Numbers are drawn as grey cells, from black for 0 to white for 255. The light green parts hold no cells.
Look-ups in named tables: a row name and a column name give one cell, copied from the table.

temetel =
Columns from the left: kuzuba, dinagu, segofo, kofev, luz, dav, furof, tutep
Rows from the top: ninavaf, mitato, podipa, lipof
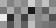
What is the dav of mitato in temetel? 134
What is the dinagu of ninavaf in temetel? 131
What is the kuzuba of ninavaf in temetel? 174
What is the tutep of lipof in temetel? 110
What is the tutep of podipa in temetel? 80
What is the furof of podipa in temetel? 148
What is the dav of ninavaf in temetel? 153
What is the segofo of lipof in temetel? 150
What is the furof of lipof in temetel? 119
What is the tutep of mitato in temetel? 163
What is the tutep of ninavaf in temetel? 132
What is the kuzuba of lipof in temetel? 149
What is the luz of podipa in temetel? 165
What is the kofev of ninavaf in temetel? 138
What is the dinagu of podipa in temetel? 42
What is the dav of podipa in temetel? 133
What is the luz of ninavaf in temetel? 207
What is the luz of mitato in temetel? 24

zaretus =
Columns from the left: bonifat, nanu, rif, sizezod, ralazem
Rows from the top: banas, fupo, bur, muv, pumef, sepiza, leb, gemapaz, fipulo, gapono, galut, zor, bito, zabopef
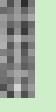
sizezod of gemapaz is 90
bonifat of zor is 110
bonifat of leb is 176
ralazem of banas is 118
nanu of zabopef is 71
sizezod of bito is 120
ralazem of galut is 132
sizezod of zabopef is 80
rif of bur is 157
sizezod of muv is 71
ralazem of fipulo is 125

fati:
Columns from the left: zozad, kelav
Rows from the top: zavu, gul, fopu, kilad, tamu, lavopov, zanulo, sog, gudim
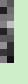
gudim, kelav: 18
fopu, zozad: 116
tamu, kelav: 103
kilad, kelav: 192
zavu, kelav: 87
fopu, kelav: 121
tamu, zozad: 34
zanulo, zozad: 145
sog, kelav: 43
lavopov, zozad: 89
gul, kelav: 111
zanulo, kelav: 46
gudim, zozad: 126
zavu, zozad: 119
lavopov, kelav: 85
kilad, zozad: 131
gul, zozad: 30
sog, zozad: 55

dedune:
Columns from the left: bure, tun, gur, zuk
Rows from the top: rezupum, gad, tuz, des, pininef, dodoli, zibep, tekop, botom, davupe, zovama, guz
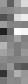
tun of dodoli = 129
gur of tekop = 123
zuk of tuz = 236
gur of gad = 147
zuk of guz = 154
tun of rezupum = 95
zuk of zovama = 150
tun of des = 131
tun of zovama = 134
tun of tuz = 104
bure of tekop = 161
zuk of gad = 155
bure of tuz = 80
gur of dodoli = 161
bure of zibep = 181

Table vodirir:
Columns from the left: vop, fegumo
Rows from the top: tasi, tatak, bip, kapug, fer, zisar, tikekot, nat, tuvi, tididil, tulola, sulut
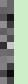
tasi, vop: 131
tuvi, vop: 126
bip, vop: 81
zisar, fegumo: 77
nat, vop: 109
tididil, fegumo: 62
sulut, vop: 133
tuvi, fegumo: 136
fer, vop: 96

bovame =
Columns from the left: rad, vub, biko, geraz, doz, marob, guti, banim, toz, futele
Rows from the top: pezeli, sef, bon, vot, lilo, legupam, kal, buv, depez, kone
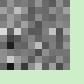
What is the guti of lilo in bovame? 127
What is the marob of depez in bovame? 141
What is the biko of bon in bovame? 134
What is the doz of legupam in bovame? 132
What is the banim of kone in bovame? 157
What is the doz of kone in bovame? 142
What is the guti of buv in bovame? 142
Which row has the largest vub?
depez

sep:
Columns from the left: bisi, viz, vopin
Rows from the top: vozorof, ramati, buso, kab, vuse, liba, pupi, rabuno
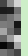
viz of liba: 157
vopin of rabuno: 69
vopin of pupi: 165
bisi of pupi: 7
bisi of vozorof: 70
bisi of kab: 124
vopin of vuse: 60
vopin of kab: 21
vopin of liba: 218
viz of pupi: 35

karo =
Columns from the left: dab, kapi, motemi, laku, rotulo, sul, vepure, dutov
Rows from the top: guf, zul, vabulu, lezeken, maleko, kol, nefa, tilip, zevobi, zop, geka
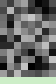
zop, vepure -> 26
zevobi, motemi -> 30
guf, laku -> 160
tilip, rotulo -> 15
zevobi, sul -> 11
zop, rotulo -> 0
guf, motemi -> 134
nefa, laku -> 92

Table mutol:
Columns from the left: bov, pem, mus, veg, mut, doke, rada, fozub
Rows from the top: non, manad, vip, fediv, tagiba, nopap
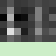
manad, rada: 66
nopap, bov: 64
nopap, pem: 103
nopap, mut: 64
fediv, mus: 45
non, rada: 65
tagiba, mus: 140
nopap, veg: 59
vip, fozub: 101

